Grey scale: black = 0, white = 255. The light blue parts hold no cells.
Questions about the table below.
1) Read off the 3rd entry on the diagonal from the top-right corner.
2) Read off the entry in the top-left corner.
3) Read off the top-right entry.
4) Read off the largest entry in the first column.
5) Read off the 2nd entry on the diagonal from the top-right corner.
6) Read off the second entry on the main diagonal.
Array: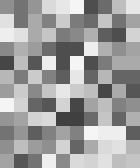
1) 94
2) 143
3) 231
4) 245
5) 115
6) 115

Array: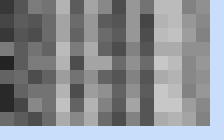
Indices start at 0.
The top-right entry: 144
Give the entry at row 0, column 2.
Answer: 123
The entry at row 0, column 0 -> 56
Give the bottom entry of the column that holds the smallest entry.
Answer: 107
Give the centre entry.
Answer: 164
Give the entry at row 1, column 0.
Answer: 70
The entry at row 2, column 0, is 56
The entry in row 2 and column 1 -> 85
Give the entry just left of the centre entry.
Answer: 164
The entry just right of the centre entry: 107
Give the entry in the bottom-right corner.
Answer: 130
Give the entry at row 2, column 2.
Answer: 77
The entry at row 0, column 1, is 85
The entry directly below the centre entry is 99
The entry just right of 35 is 92
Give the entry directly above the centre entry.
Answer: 99

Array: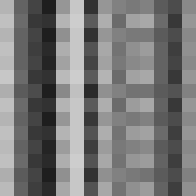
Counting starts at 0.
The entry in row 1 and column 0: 192
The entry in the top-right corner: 137
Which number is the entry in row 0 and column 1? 99
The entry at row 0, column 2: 68
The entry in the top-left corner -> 180
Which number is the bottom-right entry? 144
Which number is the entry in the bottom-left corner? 186
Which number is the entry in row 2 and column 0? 180
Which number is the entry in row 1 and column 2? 56

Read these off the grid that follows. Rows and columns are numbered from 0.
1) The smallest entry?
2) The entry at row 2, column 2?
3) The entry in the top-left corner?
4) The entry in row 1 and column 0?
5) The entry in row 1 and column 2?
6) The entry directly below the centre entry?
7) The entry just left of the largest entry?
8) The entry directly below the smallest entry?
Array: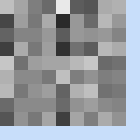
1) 42
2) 132
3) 191
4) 70
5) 120
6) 191
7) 106
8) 92

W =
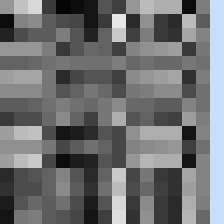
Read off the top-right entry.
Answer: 125
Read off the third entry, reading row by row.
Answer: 215
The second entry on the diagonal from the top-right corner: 187
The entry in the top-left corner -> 150
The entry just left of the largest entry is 57
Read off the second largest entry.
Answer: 222
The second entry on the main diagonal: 131
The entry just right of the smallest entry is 12
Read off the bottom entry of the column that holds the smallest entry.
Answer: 84
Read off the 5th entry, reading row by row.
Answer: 4
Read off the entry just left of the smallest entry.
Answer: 57
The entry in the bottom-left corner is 20
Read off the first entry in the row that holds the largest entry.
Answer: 12
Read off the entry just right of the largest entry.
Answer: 42
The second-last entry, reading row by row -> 181
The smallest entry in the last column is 92
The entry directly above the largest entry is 63
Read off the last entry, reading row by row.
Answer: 104
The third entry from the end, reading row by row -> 42
